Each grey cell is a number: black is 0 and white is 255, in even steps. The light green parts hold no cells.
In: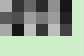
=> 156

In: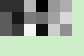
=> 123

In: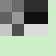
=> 16

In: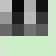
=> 184

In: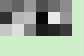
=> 189

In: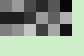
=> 53

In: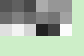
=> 106
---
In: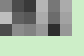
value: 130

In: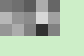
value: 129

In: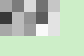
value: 158

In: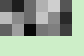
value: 8

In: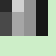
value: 146

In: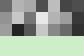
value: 87

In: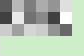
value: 213

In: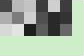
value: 30

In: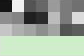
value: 163

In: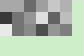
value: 137
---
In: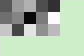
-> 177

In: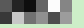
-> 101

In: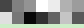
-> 236

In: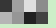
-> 160

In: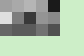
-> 181

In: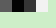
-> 3

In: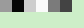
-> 250

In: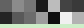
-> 188

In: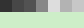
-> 221
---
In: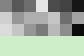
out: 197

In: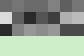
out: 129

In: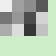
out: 220

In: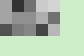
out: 124

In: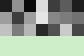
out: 124

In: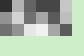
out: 146

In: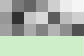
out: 111

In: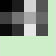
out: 46
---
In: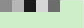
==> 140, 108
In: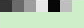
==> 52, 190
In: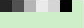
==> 37, 3
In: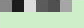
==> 135, 166
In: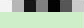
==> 243, 202
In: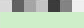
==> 217, 239
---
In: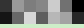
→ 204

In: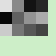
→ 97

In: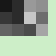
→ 43

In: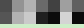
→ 65

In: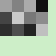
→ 202

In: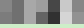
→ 71

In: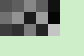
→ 27
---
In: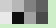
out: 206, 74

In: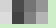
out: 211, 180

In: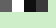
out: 97, 58

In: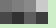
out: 116, 61

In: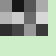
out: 141, 57

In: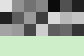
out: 226, 52

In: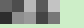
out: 99, 119

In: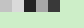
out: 195, 57

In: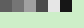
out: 94, 22

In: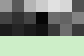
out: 153, 57
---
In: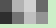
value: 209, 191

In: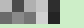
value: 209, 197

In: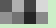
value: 216, 175

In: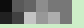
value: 195, 174

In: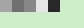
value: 229, 165

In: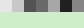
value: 230, 199

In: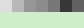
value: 222, 184
